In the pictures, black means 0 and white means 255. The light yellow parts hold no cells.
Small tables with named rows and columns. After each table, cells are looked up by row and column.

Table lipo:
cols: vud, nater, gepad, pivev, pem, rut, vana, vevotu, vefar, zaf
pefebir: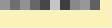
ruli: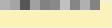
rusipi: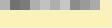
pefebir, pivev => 103
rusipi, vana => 198
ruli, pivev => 161
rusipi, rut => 174
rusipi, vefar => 154
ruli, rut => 137
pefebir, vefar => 151
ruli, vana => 193
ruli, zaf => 131
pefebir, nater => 111
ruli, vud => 178
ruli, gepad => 86
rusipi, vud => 179
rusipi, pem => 193
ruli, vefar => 176
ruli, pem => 130
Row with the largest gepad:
pefebir

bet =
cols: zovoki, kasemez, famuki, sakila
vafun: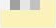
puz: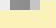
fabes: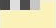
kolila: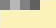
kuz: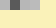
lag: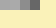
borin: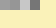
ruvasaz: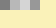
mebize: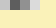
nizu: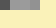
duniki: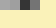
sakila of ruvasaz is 152
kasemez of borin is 150
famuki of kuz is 183
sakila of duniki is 116
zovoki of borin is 158
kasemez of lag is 170
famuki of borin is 199

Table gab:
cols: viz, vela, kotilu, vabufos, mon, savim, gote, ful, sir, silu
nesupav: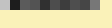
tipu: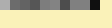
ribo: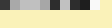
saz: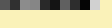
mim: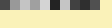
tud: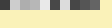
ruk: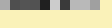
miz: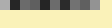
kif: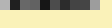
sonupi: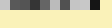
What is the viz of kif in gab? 180
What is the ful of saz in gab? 45
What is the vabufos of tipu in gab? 86
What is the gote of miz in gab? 43
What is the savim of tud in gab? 72
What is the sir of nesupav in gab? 70
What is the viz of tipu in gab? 174
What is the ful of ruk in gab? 184
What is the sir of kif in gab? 69
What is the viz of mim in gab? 72
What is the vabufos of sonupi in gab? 53
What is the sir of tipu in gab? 128
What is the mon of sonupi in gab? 101
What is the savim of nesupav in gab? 77
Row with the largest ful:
sonupi

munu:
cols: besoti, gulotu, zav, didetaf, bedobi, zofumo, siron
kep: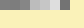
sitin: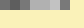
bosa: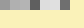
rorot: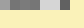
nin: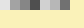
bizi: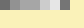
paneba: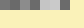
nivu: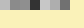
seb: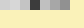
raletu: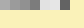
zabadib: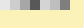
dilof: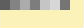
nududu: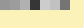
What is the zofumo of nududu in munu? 193
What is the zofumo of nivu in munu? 174
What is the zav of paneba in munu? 140
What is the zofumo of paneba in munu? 202
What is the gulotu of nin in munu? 163
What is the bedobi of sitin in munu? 177
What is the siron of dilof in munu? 117
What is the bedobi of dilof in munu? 197
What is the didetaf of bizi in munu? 166
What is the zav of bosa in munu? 180

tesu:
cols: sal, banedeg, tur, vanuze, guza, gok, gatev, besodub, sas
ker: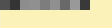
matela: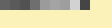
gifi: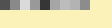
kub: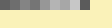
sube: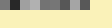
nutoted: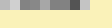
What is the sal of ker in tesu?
80
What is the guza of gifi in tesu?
54
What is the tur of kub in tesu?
132
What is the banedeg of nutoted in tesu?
208
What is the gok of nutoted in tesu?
129
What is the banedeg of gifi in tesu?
137
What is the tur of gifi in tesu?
218
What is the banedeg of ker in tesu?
52
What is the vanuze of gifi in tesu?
153
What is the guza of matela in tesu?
155
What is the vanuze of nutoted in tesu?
136
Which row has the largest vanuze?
sube

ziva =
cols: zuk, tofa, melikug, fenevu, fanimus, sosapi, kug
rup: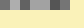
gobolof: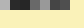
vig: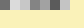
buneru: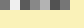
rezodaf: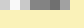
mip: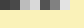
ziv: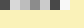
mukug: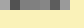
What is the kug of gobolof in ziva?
79
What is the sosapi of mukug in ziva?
93
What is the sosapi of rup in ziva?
85
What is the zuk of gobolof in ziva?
180
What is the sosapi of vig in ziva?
91
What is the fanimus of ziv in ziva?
203
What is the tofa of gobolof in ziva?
42
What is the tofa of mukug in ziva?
82
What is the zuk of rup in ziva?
114
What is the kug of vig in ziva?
196
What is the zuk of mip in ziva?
63
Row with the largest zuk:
rezodaf

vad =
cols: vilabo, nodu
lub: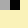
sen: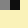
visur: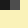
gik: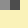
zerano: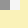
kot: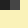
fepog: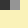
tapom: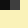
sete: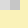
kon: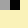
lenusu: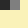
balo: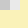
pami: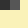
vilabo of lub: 170
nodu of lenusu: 127
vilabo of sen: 130
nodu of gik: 77
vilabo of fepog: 52
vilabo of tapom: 14
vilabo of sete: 219
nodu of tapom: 62
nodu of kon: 3
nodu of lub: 3
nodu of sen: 14
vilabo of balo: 201
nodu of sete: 198
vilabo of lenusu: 41
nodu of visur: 77
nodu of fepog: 149
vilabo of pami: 49
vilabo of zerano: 148

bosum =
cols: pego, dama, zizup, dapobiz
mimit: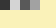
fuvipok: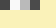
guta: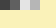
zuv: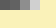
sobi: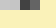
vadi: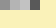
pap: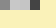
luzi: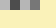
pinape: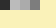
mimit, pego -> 53
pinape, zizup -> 171
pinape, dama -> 187
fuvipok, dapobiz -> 75
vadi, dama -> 180
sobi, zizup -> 66
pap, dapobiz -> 68
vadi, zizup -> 194
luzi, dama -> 77
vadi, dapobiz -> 89
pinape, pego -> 45
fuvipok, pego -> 70
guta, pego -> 65
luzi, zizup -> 182
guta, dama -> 96
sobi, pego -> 199

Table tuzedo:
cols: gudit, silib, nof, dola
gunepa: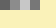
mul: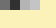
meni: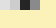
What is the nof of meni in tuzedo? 37
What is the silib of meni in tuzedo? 205
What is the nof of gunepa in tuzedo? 199
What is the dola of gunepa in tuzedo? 119
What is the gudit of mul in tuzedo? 111
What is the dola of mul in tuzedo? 196
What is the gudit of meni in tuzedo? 224
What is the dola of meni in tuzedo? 138
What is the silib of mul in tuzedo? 49
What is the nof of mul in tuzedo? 180
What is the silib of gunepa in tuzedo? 140
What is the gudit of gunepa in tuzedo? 98
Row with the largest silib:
meni

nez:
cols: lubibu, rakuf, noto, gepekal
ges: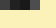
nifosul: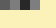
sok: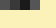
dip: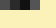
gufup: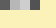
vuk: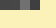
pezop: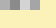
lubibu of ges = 63
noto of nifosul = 40
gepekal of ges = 77
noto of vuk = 113
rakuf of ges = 33
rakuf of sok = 57
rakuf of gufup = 183
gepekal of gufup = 82
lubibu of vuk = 70
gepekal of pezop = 165
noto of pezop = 212
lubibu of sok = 81
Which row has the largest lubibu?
pezop

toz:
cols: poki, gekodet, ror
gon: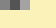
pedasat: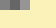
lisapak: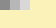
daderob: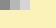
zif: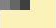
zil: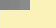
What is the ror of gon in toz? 163
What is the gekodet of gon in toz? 84
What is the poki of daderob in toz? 138
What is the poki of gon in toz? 131
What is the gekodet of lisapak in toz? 183
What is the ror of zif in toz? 63
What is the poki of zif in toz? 129
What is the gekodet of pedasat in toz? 102
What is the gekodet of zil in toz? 133
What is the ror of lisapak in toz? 216
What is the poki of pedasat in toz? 129
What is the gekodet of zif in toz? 102

